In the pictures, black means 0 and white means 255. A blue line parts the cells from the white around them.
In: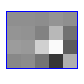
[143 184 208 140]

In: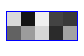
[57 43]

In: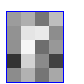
[190 234 246  51]

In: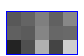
[135 103 176]

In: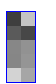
[196  90]

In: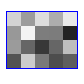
[233 124  56 204]
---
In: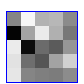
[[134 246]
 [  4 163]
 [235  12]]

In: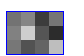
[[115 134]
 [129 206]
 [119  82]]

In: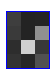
[[ 62  35]
 [ 58  35]
 [ 45 208]]

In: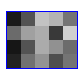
[[ 26  83]
 [107 160]
 [ 22  83]]

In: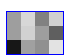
[[158 215]
 [158 209]
 [ 23 160]]

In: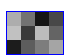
[[173 115]
 [193  58]
 [ 28  93]]

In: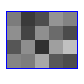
[[124  58]
 [143  68]
 [ 86 142]]

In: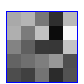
[[169 180]
 [175 123]
 [131  95]]
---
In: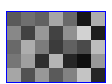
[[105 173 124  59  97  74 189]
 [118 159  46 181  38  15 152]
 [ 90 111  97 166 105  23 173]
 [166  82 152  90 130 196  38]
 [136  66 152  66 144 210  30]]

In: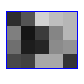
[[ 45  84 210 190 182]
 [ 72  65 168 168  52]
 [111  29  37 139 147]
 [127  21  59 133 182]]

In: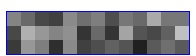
[[ 72 176 151 132 144  52 105  52 164  84  72  97 192]
 [ 58 151 126  46 138  64  78  97  84  32  90 111  90]
 [132 105  72  64 138 111 126  78 119 105 170 119 119]]

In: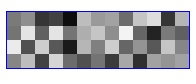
[[116 228  96 228 116 174 197 142 243 102  35 122  96]
 [134 189  66 213 108  80 116  59 168  47 162 148 162]
 [122 142  53  66  13 189 154 162 108 197 221  53 182]
 [235  80 205  88  27 182 128 205 102 148  88 197 134]]

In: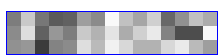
[[139 222  97 151 125 201 178 228 172 208 234 131  77  77 249]
 [125 201 119  91  97 158 139 249 193 166 208 104 145 193 172]
 [145 151  59 131 139 222 186 241 216 178 178 216 234 186 158]]

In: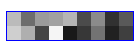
[[207 175  69 245  25  55 115  33  63]
 [187 109 155 161 181  75 139  49  89]]
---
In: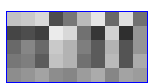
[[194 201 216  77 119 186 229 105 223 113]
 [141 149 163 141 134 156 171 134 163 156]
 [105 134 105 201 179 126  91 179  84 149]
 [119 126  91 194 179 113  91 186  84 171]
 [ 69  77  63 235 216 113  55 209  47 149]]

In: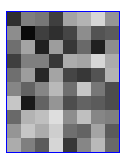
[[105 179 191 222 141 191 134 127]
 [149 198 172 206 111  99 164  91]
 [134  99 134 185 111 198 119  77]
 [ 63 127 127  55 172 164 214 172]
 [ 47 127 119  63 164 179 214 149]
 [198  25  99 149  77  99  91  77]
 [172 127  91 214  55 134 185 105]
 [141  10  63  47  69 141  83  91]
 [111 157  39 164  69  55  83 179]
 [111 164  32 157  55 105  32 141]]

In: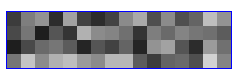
[[ 60 126 147  44 162  66  44  66 139 170  79 139  79 100 190 147]
 [118 196 139 177 190 155 139 183 183  92  60 100 106  79 210 132]
 [ 30  73 106 118  92  37  85  66 100  37 147 162  85  44 155 112]
 [ 73 118  30  85  52 177 139 132 112  52 126 106 132 118 112  92]]

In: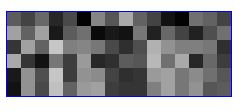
[[161  98 161  25  92 112  10  25  18 119  33 104  67  33  79 112]
 [ 92  67 104  39  73   3 133  86 169  98  67  18   3 112  98  67]
 [ 53 161  98 198 127 133 119  73  47  79 177 146 127 127 119  47]
 [ 25 146  79 198  61 146 139  67  47  53 154 161 119 139 112  86]
 [ 18 146  73 192  98 154 161  61  53  53 127 161 119 146  86  92]
 [169  53  18 119  61 154  39  47  92  86 184 112 169  39 104  61]]

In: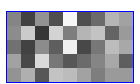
[[162  72 218 119  87 107 133 168  94]
 [133  66 147  79 247  79 107 181 162]
 [113  66 140  94 241  72 119 188 168]
 [147 175  87 195 188 162 126 154 154]
 [140 203  54 211 126 181 195 100 154]]

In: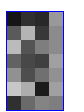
[[ 48 106 132 126]
 [187  84 126 139]
 [145  78 112 145]
 [ 98  72  64 160]
 [ 90 180  56 139]
 [ 21  48  40 153]
 [199 173  27 160]]
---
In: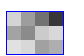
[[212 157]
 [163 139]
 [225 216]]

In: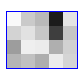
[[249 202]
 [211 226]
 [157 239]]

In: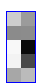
[[205 155]
 [139 140]
 [248  11]]

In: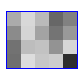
[[171 216]
 [139 213]
 [114 189]]

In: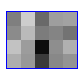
[[127 205]
 [139 186]
 [194 156]]

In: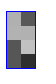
[[176  88]
 [178 177]
 [ 86 193]]
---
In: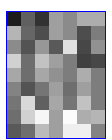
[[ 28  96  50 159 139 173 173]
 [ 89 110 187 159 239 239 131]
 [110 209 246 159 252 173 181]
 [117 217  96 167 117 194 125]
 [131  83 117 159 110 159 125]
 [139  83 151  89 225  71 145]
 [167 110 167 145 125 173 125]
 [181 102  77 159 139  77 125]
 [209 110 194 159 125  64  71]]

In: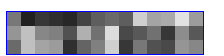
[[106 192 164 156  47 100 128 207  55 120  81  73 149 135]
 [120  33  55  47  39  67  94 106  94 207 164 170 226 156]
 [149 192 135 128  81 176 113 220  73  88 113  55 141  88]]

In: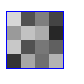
[[ 52 166 111 179]
 [154 194 172  39]
 [200  81 119  96]
 [215  81 127  68]]

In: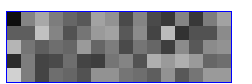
[[ 14 132 168 125 102  88 162 146  74 132  74  56 132  56 125 162]
 [ 43 125  68  74 110  68  62 117 132  82 175 154 175 154 102 110]
 [ 94  94 193 132  82 117 154 162  88 139  68 187  50  82  82 139]
 [181 117  94 110 102 154 102 125  74 117 102  62 139  88 139 146]
 [209 125  68 110 102  82 146 146 117 110  94 146  88 117 154 154]]

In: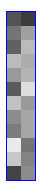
[[ 68 140]
 [ 84  60]
 [ 91 222]
 [ 97 187]
 [117 160]
 [125 166]
 [140 166]
 [153 180]
 [187 172]
 [193 153]
 [200 132]
 [234 117]]

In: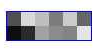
[[ 15  42 161 139 132 228]
 [ 80 216 190 124 203 102]]

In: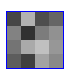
[[ 70 178  78 101]
 [ 93  63 163 137]
 [116 170 192 151]
 [130  49 124 145]]
